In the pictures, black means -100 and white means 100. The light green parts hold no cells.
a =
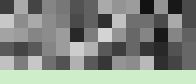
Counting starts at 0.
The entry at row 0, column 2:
-47
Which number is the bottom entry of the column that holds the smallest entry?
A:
45
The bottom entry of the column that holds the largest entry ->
-58
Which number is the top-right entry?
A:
-42
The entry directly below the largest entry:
-30
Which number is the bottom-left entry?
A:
51
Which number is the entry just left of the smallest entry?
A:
22
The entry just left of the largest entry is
-2
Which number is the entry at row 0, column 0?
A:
-52
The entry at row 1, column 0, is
56
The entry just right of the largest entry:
16
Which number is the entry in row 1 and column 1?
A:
10
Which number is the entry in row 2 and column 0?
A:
28
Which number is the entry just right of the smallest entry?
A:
16
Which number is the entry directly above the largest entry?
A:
-63
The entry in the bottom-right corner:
-19
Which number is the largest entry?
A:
66
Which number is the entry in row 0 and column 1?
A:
33

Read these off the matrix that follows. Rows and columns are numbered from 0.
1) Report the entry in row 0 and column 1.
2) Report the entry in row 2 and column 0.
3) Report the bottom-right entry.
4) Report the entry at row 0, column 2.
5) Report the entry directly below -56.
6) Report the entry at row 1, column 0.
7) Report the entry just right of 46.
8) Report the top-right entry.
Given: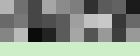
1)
-12
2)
4
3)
20
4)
-45
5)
-51
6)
-18
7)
-91
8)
-79

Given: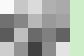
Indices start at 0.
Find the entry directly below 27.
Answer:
-23
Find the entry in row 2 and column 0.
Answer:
-29
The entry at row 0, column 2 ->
72
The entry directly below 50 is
15
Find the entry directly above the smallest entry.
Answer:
-17
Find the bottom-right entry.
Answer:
78
